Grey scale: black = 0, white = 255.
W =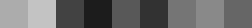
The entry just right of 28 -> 88
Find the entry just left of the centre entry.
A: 28

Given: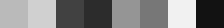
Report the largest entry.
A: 241
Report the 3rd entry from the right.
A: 119
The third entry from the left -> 65
